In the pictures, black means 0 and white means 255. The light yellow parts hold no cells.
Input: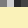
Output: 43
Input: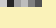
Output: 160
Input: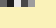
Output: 230
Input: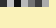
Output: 18
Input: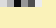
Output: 13
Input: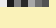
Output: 127
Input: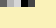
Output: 214
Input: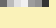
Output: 226
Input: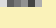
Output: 120
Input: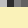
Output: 126
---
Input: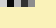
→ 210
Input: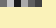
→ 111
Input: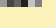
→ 155
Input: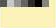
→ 85
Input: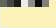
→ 99
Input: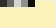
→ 45
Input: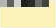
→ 180
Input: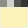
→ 141
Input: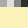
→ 170
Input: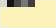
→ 216
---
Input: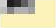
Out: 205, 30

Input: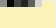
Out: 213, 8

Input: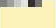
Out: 227, 48

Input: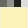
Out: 220, 32

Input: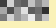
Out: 235, 47

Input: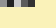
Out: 202, 34

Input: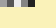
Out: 236, 33

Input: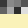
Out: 222, 44

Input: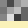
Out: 222, 59

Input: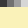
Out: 214, 56
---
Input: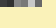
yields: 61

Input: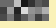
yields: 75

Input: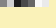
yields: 132

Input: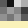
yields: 145

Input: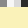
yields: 137

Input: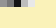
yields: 148

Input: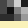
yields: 44
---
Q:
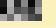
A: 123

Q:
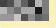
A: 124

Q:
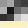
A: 63

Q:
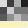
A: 31

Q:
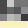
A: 117

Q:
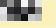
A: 229

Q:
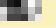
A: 182
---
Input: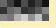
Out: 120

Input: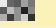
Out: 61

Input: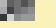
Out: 208

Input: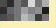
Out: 87

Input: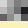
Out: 142

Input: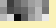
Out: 217

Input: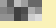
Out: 145
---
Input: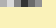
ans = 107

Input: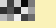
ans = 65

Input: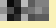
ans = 93

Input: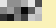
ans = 201

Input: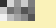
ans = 138

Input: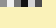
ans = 212
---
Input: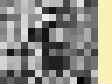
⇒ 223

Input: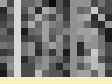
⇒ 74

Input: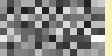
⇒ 33

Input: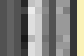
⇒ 153

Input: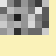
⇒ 104

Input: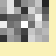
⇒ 155

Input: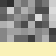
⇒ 92
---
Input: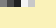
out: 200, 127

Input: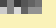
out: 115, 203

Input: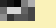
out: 174, 143

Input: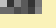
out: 119, 105

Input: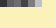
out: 193, 51

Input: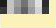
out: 44, 56

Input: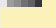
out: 54, 232

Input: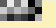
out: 132, 120

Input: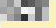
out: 132, 217

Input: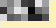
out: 160, 216
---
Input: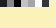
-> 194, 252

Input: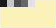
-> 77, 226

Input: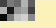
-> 150, 208

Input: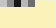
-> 23, 197

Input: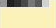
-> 73, 209

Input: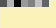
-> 153, 194
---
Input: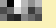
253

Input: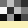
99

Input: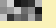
20

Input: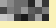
108

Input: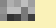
159

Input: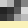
73

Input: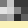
56

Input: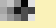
137

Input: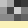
43

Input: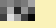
108
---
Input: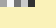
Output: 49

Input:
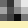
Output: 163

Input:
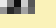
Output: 87

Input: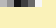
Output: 106

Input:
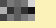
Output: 214

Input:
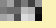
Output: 65
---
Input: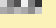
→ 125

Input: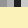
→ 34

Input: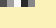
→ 42

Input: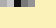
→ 120

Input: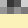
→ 83

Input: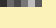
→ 190

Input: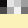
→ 202

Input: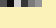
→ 123
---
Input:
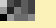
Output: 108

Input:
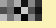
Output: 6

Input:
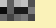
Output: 106

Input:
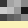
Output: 94

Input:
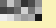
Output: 157

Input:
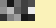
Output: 158
